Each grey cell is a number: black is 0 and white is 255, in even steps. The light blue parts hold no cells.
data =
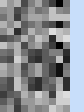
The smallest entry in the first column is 61
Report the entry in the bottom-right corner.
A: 152
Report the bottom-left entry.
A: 128
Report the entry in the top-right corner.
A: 115
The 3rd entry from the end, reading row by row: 207
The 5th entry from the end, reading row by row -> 128
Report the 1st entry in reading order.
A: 194
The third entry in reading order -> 178
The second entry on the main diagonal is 152
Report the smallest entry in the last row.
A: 61
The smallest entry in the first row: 1
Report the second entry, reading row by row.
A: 152
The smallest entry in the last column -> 31
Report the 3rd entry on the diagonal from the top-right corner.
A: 194
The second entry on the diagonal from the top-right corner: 140

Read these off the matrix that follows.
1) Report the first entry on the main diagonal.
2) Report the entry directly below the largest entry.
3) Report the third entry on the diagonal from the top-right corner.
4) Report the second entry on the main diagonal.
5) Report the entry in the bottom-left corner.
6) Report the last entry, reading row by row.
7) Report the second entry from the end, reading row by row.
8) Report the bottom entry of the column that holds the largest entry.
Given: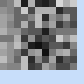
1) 119
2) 43
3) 119
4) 132
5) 146
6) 119
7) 73
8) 73

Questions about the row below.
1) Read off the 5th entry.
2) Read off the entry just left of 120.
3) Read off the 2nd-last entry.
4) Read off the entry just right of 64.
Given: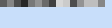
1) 120
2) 39
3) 190
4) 215

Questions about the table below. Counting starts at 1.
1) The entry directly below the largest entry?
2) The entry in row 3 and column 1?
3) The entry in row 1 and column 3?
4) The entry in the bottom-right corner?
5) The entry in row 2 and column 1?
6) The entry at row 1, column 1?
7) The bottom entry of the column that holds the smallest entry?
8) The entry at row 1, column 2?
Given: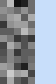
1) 171
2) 121
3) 17
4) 121
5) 145
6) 121
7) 94
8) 187

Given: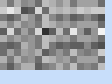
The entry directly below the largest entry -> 109
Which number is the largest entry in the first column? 203
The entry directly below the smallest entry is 189
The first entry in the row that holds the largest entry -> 95
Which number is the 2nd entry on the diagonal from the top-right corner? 203
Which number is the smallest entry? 48
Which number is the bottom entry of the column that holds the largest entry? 189
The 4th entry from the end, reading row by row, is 121
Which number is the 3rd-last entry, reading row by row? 137
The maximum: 243
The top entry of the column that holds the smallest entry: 189
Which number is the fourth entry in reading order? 137
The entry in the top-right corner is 109
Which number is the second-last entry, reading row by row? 121
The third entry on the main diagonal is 121
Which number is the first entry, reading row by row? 176
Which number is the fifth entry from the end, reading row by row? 189
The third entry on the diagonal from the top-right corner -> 137
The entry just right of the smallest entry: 95
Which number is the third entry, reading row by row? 176
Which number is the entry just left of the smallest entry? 215
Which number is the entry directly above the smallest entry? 189
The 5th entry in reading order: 149
